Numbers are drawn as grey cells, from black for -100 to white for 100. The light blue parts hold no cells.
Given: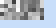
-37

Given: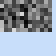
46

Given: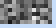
25

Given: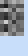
-33

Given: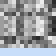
65

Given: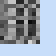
-70
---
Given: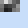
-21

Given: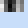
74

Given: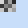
55

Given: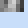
-4

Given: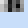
51

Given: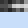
-60
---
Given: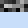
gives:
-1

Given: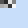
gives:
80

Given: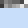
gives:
-45

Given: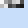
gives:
69

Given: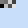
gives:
65

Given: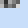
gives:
0
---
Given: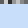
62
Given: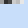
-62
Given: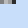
46
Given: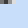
-53
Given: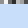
92
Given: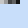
21
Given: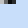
-21
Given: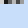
-81
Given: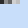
12
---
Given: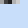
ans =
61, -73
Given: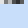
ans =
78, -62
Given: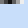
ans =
87, -86
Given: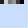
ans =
63, -99
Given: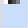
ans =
98, -72
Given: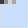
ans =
66, -54
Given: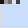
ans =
79, -85
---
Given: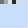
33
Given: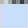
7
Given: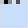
10
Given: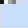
88
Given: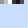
-59
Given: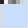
-12
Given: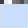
-18
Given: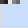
82
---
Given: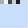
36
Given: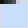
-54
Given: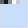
12
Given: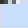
-18
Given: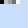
24
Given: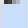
21
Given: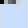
-15
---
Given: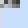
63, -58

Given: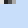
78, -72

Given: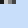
59, -80

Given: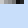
57, -90

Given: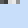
83, -51

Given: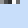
96, -62
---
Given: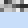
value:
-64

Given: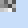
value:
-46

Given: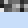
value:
-35

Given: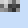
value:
-41

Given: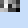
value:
29

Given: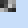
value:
55

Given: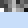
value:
-22
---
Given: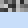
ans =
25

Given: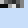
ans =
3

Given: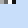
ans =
-86

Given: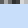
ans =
47

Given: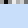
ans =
-10

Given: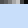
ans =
-94
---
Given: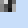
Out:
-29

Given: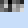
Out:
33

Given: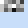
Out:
-87

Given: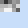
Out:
91

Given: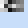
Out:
-45

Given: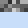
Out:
25

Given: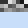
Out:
-11

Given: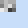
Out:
60

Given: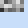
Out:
-12
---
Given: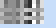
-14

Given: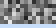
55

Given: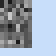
1

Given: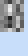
-16

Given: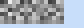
-24

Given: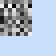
-29

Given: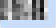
-3

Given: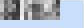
-16

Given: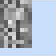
46
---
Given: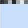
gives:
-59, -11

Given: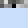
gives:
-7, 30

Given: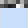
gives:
48, -52

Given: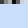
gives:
-53, 63

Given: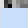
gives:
76, -13

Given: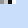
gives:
16, 96

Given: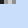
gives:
-76, 13
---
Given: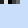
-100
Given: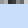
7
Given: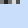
-12
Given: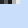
-81
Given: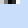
-93
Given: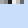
86
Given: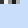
14
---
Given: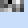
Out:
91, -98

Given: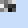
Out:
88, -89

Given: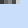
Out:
61, -53

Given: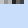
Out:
52, -72

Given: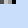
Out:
55, -95

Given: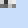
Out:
85, -55

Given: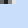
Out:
79, -75

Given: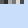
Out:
70, -63

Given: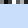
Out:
99, -93
